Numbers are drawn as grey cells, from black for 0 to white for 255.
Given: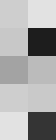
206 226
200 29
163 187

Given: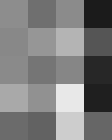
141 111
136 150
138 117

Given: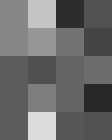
134 196
134 150
92 80

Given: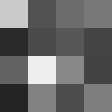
202 82
43 75
99 238

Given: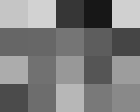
197 210
102 103
172 113

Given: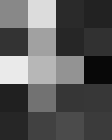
136 220
51 161
234 183
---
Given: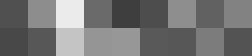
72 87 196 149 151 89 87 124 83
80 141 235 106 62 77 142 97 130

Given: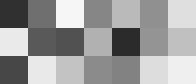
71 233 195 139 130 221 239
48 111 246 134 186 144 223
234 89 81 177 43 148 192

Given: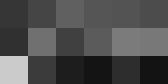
203 59 29 20 45 19
54 69 96 85 83 76
48 112 64 91 123 120

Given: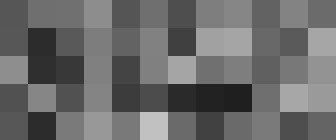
87 44 122 152 121 193 106 65 106 122 78 100
86 111 112 141 85 111 78 126 134 98 131 107
87 44 89 125 99 129 64 161 165 104 90 166
142 47 56 128 68 128 165 112 126 96 120 147
81 134 81 132 60 76 42 34 31 111 167 154

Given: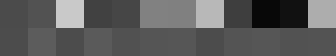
76 92 76 90 81 85 86 76 84 86 82 83
75 82 201 65 70 129 128 184 62 8 17 173

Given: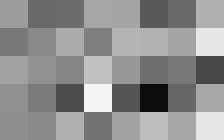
141 137 176 115 161 189 166 229
156 105 109 165 164 89 105 176
120 137 170 126 179 178 164 230
161 145 133 192 152 111 120 72
144 123 76 244 84 12 102 167

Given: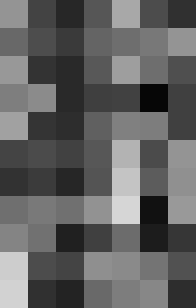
210 48 35 105 125 135 45
148 67 39 86 168 76 48
104 77 58 100 110 120 148
152 51 41 88 158 110 79
126 139 41 63 65 6 64
161 52 45 96 128 125 64
68 75 65 87 179 75 148
50 59 38 84 196 92 144
111 121 112 146 214 17 153
132 113 32 64 108 28 54
205 76 68 143 138 116 81

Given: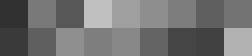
58 95 143 126 136 100 69 65 177
49 121 87 192 159 142 125 95 115

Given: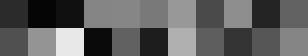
80 148 232 10 97 29 176 94 51 86 132
43 5 16 132 134 121 152 74 141 36 98
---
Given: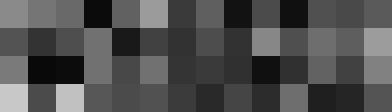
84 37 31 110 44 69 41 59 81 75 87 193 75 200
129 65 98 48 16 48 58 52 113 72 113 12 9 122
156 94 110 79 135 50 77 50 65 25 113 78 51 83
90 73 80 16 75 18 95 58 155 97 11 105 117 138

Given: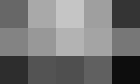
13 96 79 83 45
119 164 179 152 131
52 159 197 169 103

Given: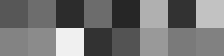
129 122 153 83 50 240 139 131
194 50 176 38 108 44 109 87

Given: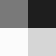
214 251
30 121

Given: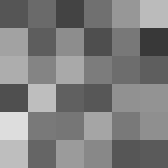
90 86 136 155 101 190
143 121 165 118 121 221
147 145 87 96 190 79
94 109 124 169 132 173
56 120 78 141 93 162
187 151 112 67 106 85

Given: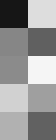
97 177
159 209
245 139
96 134
221 22

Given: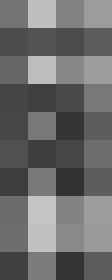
93 51 123 64
154 137 193 109
157 131 197 107
93 50 122 61
110 70 62 80
93 53 121 71
120 74 64 69
157 136 189 102
92 76 83 76
156 130 190 116

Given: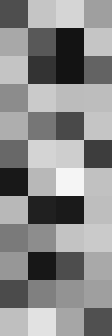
80 166 226 191
159 147 128 75
169 77 23 151
202 195 141 122
190 26 32 184
193 245 184 24
61 206 212 104
197 73 118 174
189 188 202 140
99 19 51 196
197 19 88 168
159 213 197 78
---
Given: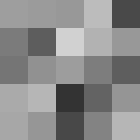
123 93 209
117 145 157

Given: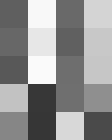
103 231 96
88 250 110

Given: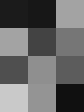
163 67 118
79 143 92

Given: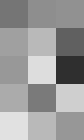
160 185 96
152 221 47

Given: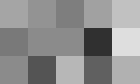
121 139 139
139 84 183

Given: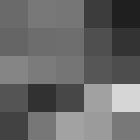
101 109 110
133 123 117

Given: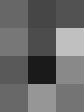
119 76 192
89 26 137
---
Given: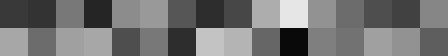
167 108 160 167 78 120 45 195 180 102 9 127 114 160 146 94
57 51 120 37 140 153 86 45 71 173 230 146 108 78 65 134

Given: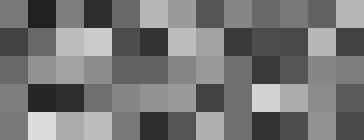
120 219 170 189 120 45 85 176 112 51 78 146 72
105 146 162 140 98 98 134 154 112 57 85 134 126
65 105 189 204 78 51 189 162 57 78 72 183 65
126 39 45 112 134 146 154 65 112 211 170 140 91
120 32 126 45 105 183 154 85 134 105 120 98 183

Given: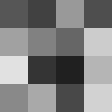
137 169 72 210
161 129 102 204
86 65 153 78
225 52 32 181

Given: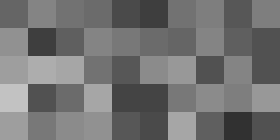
158 173 166 114 87 139 152 81 132 81
101 132 114 107 74 62 114 126 87 126
158 120 139 145 87 74 166 95 49 81
194 81 107 166 68 68 120 139 126 152
145 62 95 132 120 107 101 132 95 81

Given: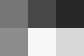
140 247 216
117 72 39

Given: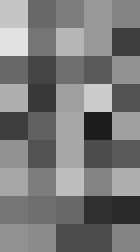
146 139 76 76 131
167 125 190 131 174
226 117 182 152 62
117 110 104 48 42
197 104 125 152 131
62 96 167 29 159
146 82 167 76 89
104 69 110 89 146
174 56 159 203 82
